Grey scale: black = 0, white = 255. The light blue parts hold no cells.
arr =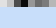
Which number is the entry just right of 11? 151
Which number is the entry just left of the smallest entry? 77

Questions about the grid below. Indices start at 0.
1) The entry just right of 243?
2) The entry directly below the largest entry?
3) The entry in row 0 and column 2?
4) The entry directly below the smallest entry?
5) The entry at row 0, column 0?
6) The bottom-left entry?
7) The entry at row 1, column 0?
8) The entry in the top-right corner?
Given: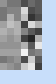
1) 118
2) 77
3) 118
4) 90
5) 147
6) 161
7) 118
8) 90

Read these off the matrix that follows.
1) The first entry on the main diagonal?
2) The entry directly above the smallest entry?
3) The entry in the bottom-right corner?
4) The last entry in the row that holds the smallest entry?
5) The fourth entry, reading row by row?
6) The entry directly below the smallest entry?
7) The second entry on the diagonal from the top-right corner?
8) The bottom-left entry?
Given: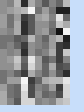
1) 144
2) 199
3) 199
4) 245
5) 46
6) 184
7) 31
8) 171

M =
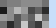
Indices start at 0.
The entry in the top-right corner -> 113
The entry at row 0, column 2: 127
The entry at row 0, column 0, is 113
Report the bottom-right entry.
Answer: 168
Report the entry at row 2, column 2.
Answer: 86
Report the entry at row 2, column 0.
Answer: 155
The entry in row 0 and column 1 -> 127

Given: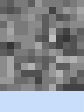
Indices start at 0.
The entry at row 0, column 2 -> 122
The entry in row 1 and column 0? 93
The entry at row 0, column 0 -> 107
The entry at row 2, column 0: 138
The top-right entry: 138
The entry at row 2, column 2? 122
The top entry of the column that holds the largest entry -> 122
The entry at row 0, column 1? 93
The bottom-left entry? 107
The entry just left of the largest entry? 81
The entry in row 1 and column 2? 93
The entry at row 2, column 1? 122
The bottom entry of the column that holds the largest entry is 166
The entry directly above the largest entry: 166
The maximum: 193
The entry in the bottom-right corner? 67
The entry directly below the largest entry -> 93

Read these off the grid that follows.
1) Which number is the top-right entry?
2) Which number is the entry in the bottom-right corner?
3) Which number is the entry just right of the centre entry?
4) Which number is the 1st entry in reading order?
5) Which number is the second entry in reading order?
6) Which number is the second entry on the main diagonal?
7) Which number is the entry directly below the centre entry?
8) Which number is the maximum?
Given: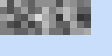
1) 127
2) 170
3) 143
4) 186
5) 82
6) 82
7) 186
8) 218

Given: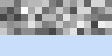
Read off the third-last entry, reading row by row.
112
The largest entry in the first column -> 200
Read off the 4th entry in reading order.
169
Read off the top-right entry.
127
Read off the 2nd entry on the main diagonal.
84
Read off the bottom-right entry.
153
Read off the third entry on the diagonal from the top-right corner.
127
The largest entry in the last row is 226
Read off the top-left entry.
169
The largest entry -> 253
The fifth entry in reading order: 184
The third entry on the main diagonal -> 70
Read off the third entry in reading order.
112
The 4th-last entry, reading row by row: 169
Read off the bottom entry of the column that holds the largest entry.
141
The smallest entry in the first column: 70
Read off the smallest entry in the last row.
70
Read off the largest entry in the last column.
226
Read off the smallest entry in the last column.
112

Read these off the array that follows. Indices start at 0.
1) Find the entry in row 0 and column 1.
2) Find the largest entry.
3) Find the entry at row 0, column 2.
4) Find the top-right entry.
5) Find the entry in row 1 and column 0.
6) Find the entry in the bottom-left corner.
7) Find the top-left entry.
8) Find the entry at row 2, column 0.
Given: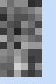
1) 111
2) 209
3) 139
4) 57
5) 82
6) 111
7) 152
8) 45
